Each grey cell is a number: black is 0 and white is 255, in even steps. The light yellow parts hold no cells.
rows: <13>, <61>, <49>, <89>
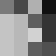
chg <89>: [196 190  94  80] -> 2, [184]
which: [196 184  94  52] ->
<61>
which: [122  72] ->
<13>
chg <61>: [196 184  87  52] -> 3, [94]
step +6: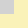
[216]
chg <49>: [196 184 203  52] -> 3, [210]

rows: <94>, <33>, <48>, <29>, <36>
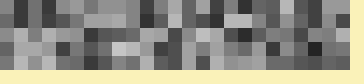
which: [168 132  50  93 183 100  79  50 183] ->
<33>
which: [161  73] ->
<48>
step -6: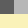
[ 87 177]

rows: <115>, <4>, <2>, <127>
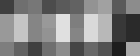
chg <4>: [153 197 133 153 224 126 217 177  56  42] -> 8, [184]
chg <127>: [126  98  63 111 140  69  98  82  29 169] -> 7, [104]
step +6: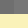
[117 125]
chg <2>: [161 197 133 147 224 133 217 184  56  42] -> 1, [153]
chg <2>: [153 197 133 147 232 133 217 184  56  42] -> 5, [224]

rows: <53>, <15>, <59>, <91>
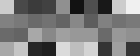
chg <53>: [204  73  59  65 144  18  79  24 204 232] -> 10, [240]
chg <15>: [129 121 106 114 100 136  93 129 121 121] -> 9, [114]
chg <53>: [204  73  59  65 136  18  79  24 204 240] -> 5, [144]
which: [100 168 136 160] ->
<59>
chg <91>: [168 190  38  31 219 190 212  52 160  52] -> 2, [197]
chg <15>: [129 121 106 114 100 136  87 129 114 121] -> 7, [93]
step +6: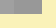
[166 158 158]

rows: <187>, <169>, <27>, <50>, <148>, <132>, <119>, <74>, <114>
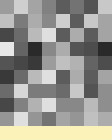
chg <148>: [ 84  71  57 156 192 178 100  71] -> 8, [77]
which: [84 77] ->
<50>

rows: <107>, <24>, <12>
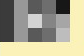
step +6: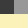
[ 65 158]
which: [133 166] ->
<24>
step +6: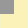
[158]
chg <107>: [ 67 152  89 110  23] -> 1, [59]
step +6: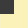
[65]

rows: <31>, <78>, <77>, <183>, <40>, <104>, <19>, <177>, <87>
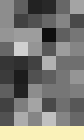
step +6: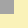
[170]
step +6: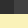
[53 71]
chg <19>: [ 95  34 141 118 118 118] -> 6, [126]
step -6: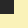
[34]

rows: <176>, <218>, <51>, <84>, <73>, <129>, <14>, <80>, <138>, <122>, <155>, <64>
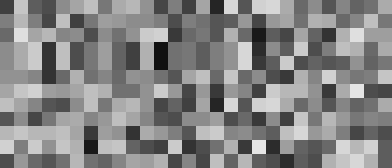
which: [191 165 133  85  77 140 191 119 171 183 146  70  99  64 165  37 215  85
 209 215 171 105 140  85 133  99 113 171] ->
<80>
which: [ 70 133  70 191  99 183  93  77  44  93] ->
<64>
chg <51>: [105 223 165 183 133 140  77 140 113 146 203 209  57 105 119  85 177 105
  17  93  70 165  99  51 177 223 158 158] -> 19, [25]
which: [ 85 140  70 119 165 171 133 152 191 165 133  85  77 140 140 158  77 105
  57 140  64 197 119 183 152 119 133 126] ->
<138>
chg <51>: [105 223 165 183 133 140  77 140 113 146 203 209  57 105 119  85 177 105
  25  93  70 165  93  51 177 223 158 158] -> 23, [99]
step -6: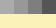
[165 146 120  79]

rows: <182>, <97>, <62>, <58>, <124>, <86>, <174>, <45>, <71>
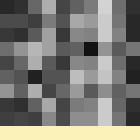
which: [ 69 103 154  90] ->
<174>
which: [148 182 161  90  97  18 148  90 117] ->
<58>
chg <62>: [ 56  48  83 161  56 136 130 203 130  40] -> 3, [90]
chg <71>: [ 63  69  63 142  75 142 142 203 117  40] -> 4, [136]

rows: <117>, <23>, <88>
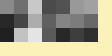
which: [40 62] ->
<88>
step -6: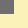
[105]

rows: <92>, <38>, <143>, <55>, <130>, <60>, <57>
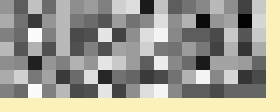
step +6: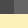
[ 80 107]
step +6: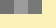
[120 162 126]

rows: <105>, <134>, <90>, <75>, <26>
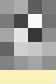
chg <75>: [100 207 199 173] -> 4, [180]
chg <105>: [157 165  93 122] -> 2, [173]

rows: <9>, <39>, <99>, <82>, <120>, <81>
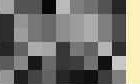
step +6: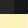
[44 29]
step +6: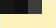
[29 22 66]
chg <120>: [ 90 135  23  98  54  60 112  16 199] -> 4, [105]
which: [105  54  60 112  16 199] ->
<120>
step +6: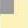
[163]
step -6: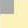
[166]

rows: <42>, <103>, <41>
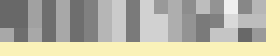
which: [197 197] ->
<41>
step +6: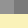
[153 128]
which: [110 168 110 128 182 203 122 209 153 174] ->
<42>
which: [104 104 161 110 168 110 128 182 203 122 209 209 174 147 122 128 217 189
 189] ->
<103>

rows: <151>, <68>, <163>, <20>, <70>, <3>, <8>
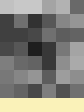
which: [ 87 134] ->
<68>
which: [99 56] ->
<70>
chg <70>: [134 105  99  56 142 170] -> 1, [126]
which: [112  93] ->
<163>

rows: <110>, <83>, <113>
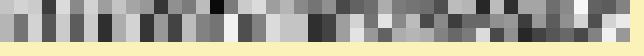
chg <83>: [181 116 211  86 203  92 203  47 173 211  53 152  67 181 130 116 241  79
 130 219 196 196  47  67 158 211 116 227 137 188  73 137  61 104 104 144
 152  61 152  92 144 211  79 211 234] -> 14, [188]
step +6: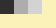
[ 53 179 217]
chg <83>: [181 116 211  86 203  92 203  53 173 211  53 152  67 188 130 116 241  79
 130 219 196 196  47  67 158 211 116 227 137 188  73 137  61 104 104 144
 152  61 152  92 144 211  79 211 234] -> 8, [47]
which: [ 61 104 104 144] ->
<83>
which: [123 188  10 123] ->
<110>

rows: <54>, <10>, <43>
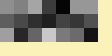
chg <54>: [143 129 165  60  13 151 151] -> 5, [5]
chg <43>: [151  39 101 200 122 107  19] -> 1, [159]
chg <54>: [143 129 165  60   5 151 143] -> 7, [151]

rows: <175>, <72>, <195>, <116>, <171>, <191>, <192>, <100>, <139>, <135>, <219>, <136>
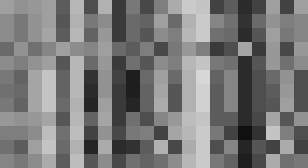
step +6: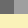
[112 165]
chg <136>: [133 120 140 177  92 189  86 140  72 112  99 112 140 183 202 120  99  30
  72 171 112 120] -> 4, [171]

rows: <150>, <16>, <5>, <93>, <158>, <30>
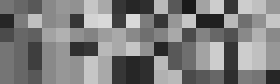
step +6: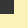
[60]
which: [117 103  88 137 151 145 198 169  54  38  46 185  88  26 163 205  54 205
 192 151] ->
<150>
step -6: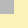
[179]
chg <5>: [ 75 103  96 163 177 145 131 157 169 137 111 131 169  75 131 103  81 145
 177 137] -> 18, [137]

